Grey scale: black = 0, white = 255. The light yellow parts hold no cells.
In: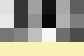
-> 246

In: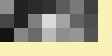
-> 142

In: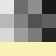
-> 157

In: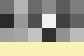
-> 49

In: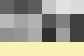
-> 48

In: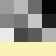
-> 70
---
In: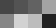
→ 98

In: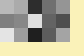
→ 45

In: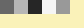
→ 38

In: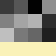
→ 2

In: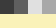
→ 224

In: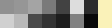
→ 164
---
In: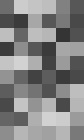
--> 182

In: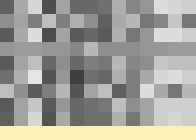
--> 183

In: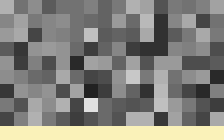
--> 128

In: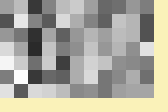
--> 125

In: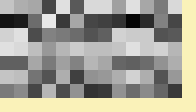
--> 174

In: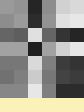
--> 52

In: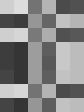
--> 188
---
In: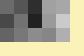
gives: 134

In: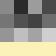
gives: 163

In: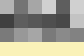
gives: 138

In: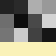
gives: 65

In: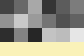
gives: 188

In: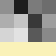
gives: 89

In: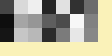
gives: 231
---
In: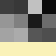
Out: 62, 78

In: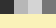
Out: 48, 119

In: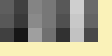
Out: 94, 72

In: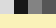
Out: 219, 86

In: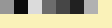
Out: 150, 177

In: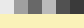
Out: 234, 58

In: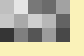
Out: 191, 72

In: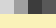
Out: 214, 88
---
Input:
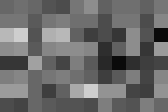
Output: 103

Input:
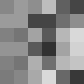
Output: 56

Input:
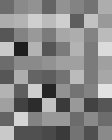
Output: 138

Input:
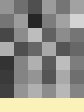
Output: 132

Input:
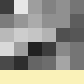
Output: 117

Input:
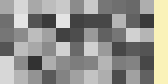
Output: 97
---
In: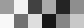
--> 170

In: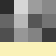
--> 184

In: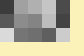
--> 132

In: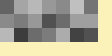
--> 108

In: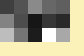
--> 22

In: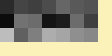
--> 28

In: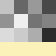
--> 239

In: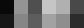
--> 197

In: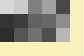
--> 98
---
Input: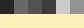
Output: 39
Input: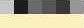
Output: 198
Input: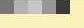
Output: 118
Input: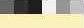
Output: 102
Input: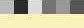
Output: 185
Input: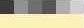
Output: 59
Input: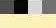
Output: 78
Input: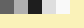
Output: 98
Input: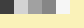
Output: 62
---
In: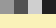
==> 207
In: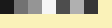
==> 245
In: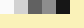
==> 250
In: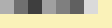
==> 218
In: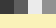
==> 235
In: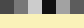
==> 204
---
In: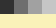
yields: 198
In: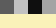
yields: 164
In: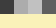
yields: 95
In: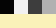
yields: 177
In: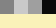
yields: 10
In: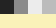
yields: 188
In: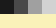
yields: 210
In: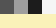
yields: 245
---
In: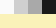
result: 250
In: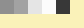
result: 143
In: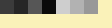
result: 59
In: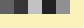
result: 98
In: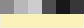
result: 138
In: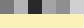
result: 122
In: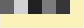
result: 99
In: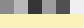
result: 138
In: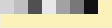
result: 212
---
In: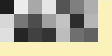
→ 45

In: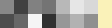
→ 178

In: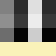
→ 236

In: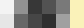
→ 47

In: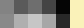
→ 167

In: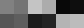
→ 180

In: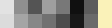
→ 24

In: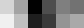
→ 148
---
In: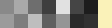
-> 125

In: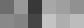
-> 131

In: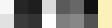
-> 59

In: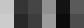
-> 40

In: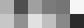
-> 145

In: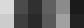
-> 62

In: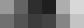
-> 83
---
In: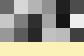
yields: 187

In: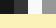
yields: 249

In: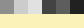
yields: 93

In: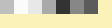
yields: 135

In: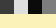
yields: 11

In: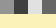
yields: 225

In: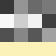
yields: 87

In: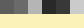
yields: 56

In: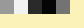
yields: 5

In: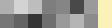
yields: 181
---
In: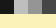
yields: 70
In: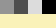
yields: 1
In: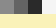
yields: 245
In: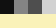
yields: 210
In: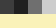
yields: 205
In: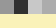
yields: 172
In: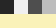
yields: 189
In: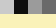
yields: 106
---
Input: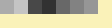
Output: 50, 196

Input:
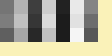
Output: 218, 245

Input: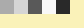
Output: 89, 248

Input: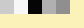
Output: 5, 247

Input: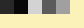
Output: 211, 211

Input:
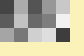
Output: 105, 241
